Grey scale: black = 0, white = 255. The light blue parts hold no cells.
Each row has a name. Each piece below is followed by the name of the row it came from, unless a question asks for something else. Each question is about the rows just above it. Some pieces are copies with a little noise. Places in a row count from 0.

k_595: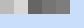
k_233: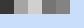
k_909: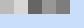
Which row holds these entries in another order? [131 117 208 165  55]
k_233
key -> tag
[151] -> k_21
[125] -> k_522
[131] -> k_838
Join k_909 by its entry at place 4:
k_522

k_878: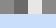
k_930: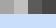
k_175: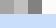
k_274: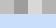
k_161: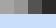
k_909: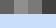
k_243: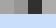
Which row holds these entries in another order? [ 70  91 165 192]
k_930
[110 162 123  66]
k_909
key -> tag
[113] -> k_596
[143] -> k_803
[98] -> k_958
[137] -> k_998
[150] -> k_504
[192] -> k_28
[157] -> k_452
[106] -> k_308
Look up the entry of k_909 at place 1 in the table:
k_803
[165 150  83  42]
k_161

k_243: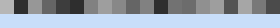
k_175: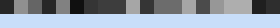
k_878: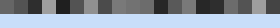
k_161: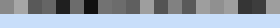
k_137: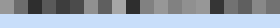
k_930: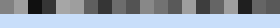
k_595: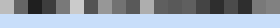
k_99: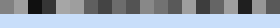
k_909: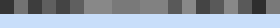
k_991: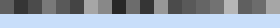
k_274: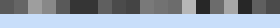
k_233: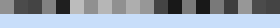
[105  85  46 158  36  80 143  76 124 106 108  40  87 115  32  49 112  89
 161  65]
k_878
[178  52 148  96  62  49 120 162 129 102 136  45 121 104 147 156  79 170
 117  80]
k_243
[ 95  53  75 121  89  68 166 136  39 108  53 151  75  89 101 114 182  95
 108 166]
k_991
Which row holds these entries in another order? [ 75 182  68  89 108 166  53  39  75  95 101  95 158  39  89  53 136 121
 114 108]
k_274
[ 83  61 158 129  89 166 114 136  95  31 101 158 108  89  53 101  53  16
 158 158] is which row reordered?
k_930
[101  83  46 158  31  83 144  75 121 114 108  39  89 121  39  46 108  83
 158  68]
k_878
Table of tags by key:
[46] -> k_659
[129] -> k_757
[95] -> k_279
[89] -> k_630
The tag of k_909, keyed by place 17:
k_630

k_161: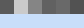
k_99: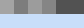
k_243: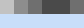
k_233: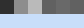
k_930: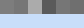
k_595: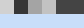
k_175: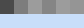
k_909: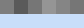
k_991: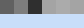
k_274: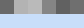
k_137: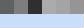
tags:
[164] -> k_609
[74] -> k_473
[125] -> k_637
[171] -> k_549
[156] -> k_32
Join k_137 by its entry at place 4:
k_609
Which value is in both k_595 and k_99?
[164]
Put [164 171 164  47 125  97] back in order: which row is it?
k_991
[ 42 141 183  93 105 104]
k_233
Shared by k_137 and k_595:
[164]

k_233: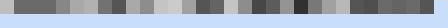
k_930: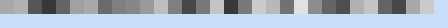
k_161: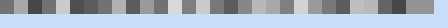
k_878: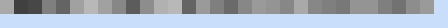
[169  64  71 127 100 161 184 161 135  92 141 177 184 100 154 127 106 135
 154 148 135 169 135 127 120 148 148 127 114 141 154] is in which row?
k_878
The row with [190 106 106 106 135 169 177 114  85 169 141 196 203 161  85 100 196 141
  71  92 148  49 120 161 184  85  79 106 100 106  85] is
k_233

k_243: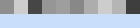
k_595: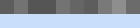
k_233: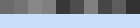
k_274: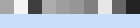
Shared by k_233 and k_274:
[128]
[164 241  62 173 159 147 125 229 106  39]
k_274
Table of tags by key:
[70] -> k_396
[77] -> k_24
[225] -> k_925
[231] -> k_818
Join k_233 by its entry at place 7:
k_396
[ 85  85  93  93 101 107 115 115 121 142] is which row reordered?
k_595
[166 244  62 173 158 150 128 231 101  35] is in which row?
k_274

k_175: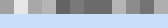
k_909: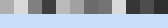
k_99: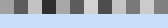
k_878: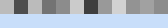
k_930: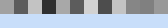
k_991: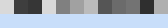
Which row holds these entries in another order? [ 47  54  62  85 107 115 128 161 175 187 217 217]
k_991
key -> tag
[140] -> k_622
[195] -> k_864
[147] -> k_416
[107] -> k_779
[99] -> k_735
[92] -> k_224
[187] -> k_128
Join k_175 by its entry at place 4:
k_735

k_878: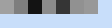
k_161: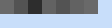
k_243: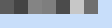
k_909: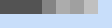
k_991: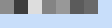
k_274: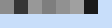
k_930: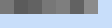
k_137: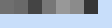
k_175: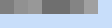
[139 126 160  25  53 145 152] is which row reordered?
k_274
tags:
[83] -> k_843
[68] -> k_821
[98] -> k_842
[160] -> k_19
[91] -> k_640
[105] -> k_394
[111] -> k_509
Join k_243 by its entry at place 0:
k_640
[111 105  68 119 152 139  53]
k_137

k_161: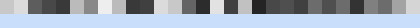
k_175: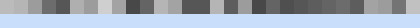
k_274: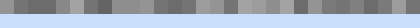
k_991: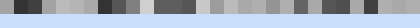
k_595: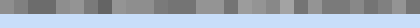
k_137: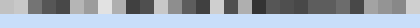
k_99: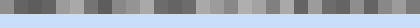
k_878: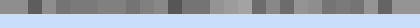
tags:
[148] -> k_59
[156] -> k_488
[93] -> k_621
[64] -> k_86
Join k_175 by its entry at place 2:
k_488
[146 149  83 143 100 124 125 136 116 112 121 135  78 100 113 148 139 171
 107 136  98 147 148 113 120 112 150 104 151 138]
k_878
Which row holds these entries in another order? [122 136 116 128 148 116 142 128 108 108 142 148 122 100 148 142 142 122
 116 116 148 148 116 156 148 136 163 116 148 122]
k_595
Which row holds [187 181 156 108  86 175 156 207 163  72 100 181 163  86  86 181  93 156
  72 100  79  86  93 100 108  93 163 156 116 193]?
k_175
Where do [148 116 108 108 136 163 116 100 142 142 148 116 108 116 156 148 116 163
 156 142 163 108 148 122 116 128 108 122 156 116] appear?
k_274

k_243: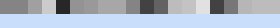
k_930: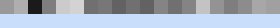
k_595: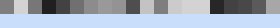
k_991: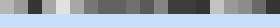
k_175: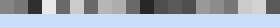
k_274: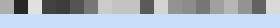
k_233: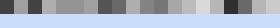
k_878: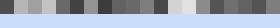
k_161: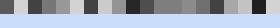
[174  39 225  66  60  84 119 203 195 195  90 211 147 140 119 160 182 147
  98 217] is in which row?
k_274
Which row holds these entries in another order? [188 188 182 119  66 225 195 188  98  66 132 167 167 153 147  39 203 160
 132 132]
k_243
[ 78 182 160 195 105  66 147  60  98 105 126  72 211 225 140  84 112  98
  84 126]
k_878
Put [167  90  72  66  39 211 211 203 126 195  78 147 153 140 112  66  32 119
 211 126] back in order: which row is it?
k_595

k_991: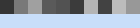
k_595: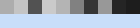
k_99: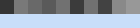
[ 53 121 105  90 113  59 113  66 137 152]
k_99
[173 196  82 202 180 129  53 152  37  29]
k_595
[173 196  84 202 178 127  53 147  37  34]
k_595
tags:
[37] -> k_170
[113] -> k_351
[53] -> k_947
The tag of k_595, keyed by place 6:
k_947

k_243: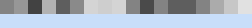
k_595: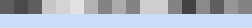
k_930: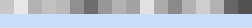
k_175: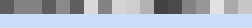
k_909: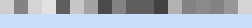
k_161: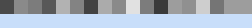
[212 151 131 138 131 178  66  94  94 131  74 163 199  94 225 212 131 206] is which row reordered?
k_909
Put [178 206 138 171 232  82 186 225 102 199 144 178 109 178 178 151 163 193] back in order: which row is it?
k_930
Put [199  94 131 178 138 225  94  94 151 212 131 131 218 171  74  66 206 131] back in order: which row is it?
k_175
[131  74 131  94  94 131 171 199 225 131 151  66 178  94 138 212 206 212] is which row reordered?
k_243
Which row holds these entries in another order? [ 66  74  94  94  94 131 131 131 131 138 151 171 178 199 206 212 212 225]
k_243

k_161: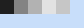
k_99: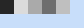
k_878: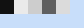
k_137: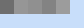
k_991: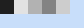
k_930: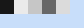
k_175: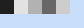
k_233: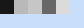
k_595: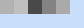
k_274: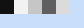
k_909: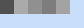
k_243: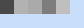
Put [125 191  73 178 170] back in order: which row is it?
k_243
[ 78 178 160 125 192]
k_243
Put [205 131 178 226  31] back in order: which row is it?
k_991

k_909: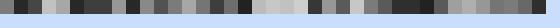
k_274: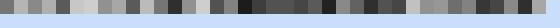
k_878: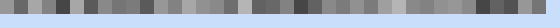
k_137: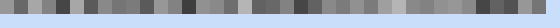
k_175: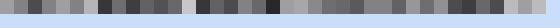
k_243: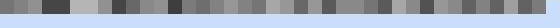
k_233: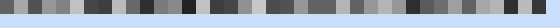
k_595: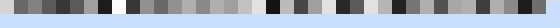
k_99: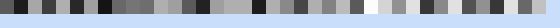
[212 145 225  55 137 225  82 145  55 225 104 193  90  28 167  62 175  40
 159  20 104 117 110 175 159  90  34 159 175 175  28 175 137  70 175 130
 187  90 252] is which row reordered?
k_99
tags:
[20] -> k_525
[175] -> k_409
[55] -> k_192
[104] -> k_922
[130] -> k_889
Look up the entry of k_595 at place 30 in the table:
k_409
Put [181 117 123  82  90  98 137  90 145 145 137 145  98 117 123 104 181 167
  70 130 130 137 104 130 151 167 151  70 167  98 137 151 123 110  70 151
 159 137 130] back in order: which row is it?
k_878
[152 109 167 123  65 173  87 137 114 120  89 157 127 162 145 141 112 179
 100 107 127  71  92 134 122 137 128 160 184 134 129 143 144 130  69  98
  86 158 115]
k_878
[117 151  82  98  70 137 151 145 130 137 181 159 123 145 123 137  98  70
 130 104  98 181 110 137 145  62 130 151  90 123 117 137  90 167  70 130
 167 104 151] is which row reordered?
k_137

